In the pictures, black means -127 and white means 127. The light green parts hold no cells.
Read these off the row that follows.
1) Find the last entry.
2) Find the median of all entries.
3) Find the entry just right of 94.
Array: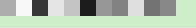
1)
8
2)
22
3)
-12

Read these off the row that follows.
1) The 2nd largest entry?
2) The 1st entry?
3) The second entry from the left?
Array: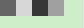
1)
31
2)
-26
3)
87

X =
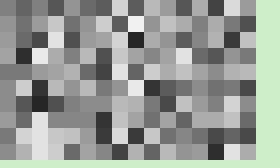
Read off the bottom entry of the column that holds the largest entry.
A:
49
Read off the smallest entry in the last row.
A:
-82
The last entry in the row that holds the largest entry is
-47
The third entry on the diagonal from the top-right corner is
49
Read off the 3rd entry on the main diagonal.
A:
-54
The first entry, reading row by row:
0
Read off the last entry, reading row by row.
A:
43
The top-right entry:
27
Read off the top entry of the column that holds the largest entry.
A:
-35
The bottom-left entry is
12
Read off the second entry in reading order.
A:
-28
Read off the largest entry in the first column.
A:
35
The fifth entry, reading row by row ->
20
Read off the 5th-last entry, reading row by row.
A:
20
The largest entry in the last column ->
64
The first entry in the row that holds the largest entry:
20
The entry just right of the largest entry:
20
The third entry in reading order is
0

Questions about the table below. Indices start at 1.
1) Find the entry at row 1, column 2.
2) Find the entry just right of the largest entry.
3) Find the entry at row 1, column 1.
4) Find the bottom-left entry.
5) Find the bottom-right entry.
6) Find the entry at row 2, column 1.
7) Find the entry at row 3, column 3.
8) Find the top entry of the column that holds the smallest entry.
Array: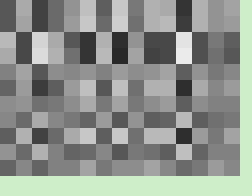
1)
42
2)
-47
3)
-40
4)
-27
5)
7
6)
-40
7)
84
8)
71

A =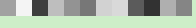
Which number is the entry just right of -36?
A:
-77
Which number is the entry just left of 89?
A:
82
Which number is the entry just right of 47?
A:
5
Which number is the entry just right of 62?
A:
19

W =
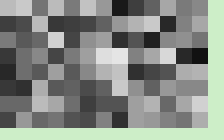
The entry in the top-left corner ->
59
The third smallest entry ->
-95
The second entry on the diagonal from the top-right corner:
1
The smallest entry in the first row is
-102
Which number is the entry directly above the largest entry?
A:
-79
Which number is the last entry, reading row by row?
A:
45
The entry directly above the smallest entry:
-11
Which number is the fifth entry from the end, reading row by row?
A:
31
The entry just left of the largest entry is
94
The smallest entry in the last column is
-110
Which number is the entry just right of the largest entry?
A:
1
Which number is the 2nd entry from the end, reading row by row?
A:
-11
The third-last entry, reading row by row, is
1
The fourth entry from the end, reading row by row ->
24
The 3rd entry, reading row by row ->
-11
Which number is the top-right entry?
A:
8
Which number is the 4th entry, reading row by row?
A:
59
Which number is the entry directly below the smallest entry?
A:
51
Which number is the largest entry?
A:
101
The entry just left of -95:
-44
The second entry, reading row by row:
73
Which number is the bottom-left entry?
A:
-58
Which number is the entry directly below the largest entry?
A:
66
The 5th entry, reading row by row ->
-5

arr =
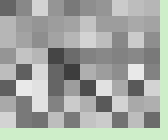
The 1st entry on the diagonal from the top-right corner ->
54
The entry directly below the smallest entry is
29
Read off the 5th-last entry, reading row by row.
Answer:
67
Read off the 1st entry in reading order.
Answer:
-26
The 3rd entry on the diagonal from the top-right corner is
8
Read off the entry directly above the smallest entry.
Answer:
-20
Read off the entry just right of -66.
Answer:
47
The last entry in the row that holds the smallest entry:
2
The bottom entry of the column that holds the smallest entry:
-6
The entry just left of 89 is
-32
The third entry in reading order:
83
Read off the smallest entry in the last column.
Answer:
-20
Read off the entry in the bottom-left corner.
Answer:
83
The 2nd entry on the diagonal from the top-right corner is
41
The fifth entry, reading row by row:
-6
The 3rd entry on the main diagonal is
14
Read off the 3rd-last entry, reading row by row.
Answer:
-13

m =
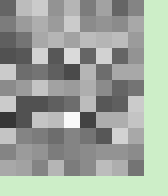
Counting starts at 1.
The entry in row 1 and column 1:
-26
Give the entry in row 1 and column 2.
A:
60
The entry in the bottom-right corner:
-11
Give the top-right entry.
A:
4
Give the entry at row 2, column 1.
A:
-3
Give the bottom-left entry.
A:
40
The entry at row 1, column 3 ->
75
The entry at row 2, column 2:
27
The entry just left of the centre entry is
34
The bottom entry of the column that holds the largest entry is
-3
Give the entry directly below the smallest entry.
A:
68
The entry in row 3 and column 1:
-32
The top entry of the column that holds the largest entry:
53
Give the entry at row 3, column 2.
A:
-11
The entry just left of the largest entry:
60
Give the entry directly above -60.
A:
60
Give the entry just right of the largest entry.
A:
-60
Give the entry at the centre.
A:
27
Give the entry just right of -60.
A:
46
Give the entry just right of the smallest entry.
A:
-46
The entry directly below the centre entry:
-18
